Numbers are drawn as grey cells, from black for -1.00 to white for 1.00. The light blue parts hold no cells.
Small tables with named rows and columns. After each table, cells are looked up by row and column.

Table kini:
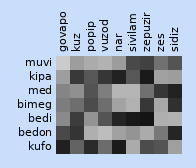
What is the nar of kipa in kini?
-0.73
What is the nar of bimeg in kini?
0.28
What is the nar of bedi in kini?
-0.72
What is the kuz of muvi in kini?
0.23
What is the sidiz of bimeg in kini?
-0.62
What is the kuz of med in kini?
0.13
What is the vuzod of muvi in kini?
0.40
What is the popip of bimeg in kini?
-0.40
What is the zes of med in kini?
-0.58
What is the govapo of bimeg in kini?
-0.02
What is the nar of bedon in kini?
0.26
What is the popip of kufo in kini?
-0.67

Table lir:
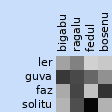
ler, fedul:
0.64
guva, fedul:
-0.19
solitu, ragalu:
-0.39
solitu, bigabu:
0.41
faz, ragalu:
-0.46
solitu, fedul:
-0.95
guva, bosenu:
0.14
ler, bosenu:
0.57
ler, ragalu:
0.01
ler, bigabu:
0.27
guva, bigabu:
-0.56
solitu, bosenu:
0.40
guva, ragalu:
-0.43
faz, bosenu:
-0.61
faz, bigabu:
0.33
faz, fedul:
0.52

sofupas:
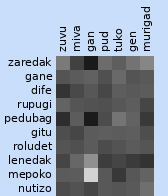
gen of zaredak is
-0.10
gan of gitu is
-0.29
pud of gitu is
-0.26
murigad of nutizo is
-0.13
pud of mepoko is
-0.31
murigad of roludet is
-0.33
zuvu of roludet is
-0.34
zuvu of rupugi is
-0.22
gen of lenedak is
-0.54
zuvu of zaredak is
-0.04
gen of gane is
-0.34
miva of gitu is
-0.45
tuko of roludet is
-0.35
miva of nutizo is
-0.36
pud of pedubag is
-0.40
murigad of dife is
-0.28
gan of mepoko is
0.65
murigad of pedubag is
-0.55
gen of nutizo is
-0.30
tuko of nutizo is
-0.33
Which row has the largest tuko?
pedubag

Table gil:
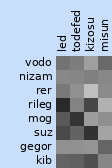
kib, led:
-0.22
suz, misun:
0.29
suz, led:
-0.43
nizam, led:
0.07
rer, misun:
0.09
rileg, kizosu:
-0.45

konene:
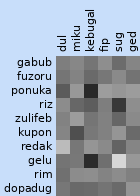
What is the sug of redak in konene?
-0.22
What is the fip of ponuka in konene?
0.23
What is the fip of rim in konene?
0.03
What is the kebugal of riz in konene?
-0.27
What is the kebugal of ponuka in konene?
-0.68
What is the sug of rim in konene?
0.10
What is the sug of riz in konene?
-0.56
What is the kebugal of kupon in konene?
-0.06
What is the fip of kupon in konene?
0.01
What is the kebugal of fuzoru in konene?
-0.17
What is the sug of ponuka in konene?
0.18
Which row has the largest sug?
gelu

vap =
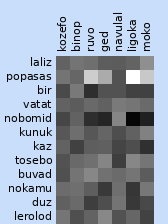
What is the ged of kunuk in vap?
-0.21
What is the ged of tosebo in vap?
0.04
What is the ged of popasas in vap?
0.34
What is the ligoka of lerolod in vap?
-0.20
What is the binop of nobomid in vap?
-0.23
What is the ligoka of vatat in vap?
-0.08
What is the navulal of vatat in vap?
-0.04
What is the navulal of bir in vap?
-0.36
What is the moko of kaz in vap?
-0.62
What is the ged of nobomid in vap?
-0.71
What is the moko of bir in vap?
-0.49
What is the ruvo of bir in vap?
-0.64
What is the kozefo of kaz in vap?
-0.23
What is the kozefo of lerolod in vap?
-0.08
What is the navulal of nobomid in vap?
0.04
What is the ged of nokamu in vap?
-0.55
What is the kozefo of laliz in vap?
-0.23

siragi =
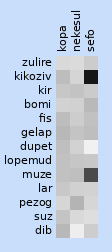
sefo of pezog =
0.68
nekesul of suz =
0.70
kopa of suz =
0.54
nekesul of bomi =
0.64
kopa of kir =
0.56
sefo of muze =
-0.42
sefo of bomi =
0.45
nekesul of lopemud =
0.55
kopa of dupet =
0.50
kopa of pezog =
0.68
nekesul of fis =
0.61
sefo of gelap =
0.49
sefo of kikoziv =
-0.83
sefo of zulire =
0.60
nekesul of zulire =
0.72
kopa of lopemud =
0.51
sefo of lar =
0.65
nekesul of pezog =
0.41
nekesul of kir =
0.53
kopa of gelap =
0.44

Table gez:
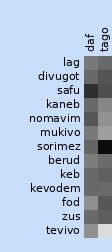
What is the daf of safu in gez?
-0.63
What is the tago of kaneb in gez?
0.05
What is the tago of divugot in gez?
-0.34
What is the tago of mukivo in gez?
0.24
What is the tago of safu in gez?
-0.38
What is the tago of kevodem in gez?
-0.17
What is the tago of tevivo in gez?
0.72
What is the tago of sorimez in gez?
-0.90
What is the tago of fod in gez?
-0.32
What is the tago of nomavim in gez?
0.14
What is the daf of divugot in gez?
-0.18
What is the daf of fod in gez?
0.12
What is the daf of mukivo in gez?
-0.05
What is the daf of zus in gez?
-0.18
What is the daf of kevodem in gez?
-0.18
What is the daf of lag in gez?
-0.05
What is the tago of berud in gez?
-0.16

